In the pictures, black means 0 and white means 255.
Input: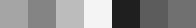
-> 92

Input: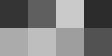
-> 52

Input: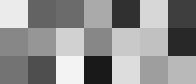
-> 40

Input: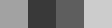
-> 94

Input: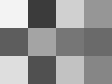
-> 80

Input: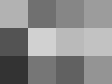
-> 83

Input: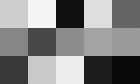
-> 16
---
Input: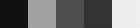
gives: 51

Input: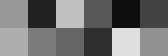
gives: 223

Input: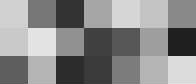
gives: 180

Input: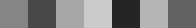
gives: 181

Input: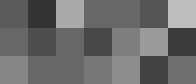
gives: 66

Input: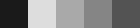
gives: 133

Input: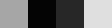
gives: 39
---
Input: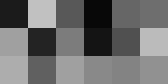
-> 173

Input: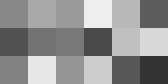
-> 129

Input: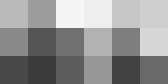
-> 72

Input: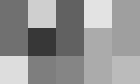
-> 221

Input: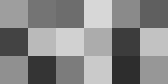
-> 144

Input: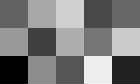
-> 1

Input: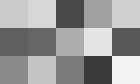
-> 139

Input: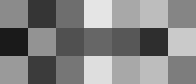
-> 154
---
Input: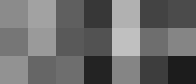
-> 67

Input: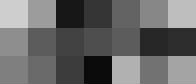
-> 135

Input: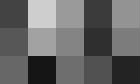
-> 59

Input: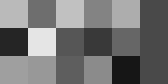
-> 173

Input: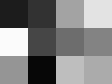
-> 163

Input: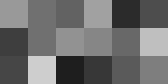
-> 43

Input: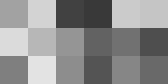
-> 203
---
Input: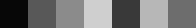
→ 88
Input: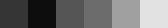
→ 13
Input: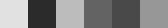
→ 43
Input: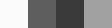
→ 94
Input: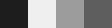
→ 239
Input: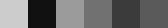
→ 17
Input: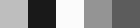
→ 25
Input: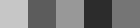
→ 92
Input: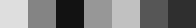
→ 132
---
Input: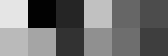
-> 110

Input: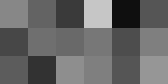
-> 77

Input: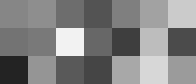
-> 189

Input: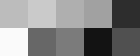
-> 19

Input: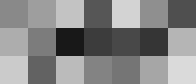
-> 53

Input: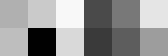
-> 93

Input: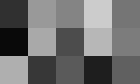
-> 183
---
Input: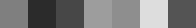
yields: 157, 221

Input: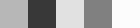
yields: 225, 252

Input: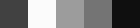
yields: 156, 251

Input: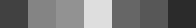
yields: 222, 222

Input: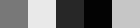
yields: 39, 233

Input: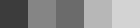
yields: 107, 211

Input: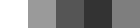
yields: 85, 255

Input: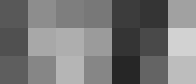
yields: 155, 210
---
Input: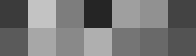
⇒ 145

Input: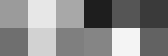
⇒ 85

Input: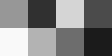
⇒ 213

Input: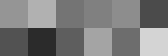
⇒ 141

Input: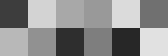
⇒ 219

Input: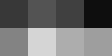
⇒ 64

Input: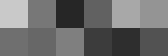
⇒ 168

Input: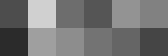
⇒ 147

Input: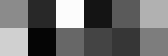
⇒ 90

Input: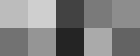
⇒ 122
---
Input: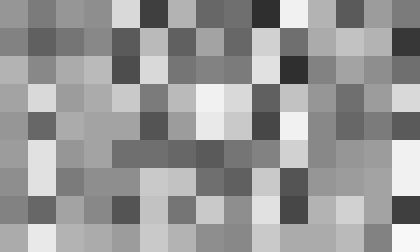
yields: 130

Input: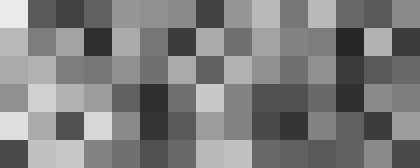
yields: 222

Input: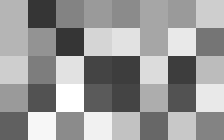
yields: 154

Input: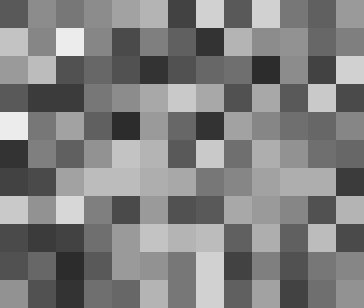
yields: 81

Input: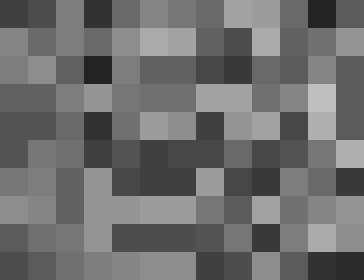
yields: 91

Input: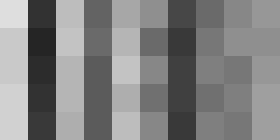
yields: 209

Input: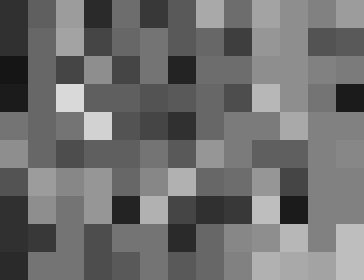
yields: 48
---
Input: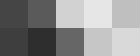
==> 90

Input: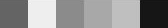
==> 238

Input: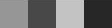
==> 72

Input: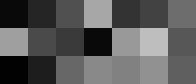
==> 37

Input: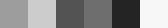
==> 204

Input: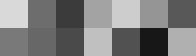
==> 109

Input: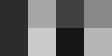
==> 167

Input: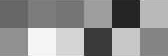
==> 124

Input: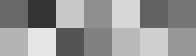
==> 51

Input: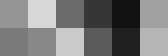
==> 215
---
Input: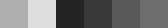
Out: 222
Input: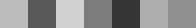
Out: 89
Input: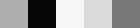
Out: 6
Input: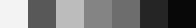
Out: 88
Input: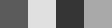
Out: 224
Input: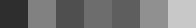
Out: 129
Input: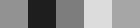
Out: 30
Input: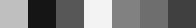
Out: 21
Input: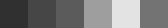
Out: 70
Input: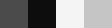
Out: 13
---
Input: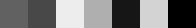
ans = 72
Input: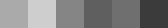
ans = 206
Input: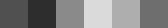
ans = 45
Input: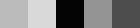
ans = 217
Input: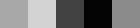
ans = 210
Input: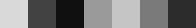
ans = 66
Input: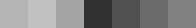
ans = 193
